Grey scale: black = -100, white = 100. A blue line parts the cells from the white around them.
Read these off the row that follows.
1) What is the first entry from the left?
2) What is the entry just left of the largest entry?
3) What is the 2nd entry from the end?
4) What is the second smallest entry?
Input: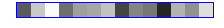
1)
-29
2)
57
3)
14
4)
-47

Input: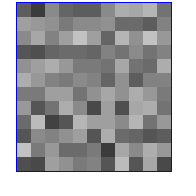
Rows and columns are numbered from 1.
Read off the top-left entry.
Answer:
-27
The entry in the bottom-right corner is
-43
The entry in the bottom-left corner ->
-38
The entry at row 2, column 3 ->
14
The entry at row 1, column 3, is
8
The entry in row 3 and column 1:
8
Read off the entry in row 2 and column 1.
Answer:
25
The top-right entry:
-10
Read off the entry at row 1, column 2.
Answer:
-54

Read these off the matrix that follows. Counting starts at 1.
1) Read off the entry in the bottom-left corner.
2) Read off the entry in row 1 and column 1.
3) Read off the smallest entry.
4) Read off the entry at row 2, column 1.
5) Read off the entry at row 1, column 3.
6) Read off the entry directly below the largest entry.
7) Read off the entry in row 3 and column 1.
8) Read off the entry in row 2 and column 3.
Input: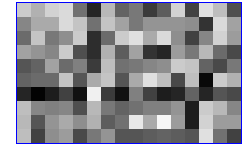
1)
49
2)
59
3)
-98
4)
5
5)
65
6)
-22
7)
-16
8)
33

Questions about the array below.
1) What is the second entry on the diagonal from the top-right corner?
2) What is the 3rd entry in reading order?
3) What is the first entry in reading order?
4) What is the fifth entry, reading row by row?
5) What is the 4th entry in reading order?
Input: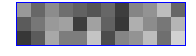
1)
-7
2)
10
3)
20
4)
-24
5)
-13

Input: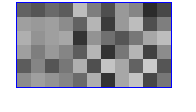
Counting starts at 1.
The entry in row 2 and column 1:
25
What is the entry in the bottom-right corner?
-7
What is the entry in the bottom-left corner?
10
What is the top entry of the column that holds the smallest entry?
-66
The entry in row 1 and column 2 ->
-33
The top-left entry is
-23
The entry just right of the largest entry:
-33
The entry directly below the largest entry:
-44
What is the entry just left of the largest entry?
-23
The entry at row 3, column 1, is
37
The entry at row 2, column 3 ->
25
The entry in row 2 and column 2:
20
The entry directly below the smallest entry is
-38
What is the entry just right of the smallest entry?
-44
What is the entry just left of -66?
4

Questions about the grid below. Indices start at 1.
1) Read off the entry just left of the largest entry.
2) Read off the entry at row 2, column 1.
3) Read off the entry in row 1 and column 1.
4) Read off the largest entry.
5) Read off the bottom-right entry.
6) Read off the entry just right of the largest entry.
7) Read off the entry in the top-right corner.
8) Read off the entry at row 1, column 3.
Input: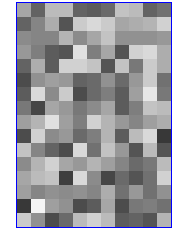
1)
-56
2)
-22
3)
30
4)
92
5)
41
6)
25
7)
-11
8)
47
